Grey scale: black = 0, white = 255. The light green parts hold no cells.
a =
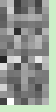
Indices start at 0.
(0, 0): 159
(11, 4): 102
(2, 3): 161
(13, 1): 141
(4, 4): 138
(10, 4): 151
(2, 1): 167
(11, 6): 120
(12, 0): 212
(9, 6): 180
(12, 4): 117
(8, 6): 188
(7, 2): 125
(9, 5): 82
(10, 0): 156
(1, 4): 148
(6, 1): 103
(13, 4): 113
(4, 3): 159
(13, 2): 99
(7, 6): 122
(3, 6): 123
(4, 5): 88
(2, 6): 136
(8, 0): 36
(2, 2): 151
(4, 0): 146
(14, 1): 253

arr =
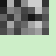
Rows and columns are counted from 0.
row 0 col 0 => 22
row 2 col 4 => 21
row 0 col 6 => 52
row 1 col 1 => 133
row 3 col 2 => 83
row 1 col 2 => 114
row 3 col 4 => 165
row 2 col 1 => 55
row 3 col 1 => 166
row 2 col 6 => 82
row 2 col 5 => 53

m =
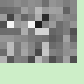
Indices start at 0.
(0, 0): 126
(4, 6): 211
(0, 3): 132
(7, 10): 149
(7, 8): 123
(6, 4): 133
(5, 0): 150
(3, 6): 127
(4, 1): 109
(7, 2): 121
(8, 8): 109
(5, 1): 149
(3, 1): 244
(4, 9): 124
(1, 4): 140
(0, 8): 140
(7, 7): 130
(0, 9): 125
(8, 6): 141
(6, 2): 123
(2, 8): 150
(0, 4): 143
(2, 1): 70
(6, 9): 146
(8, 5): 183
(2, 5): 173
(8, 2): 128
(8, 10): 78
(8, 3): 124
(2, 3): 101
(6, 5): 103

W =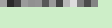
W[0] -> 162
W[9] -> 184
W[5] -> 148
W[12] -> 76
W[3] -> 155

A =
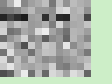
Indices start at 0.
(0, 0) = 135
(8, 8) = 134
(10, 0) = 78
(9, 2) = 187
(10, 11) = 204
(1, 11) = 184
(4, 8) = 140
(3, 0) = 198
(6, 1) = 190
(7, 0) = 116
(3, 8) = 211
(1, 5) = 153
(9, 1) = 228
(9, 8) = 133
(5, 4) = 134
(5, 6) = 94
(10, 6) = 104
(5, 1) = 150
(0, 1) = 176
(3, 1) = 161
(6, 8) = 146
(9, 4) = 163
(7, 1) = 221
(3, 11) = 173
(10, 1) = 98
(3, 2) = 193
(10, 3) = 235
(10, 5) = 189
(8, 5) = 166
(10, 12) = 101
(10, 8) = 201
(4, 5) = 218
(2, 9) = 37
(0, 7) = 120

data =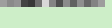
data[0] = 158
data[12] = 103
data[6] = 216
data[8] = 78

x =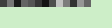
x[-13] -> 62
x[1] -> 119
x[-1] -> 101

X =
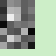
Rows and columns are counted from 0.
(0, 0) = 68
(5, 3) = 85
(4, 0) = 158
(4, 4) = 7
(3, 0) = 11
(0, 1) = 143
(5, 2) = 160
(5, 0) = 83
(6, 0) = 164
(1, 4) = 122
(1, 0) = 45

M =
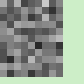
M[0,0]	172
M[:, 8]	[133, 108, 131, 83, 145, 185, 54, 84, 163, 105, 107]
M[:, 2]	[178, 106, 84, 168, 97, 162, 116, 162, 134, 166, 120]
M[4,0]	142
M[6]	[91, 128, 116, 102, 152, 41, 107, 108, 54]
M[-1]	[143, 62, 120, 131, 57, 104, 88, 150, 107]
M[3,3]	153
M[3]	[134, 81, 168, 153, 158, 129, 137, 141, 83]
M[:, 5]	[107, 154, 90, 129, 95, 127, 41, 154, 114, 138, 104]
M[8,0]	79
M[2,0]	77
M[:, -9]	[172, 115, 77, 134, 142, 130, 91, 80, 79, 166, 143]
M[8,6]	139
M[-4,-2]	120
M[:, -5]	[93, 114, 59, 158, 80, 87, 152, 93, 183, 141, 57]
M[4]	[142, 164, 97, 71, 80, 95, 83, 107, 145]
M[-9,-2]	100
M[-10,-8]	84
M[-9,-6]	132

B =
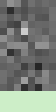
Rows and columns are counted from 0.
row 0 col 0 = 110
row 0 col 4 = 112
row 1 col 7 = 112
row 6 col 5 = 147
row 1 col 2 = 90
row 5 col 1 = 116
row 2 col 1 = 90
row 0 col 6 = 108
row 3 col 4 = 99
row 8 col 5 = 95
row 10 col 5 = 89
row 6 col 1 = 137
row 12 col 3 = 47
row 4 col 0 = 78
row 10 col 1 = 102
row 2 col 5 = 87
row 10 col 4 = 119
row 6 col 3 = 140
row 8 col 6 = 98
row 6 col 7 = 114
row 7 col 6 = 87
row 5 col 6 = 125
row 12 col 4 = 85
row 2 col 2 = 108
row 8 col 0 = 106
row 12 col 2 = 125
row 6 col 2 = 141
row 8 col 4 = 107
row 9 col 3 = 65
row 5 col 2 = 99
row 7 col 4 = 96
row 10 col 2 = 85
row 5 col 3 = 77

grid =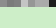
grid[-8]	141
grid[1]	123
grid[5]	171
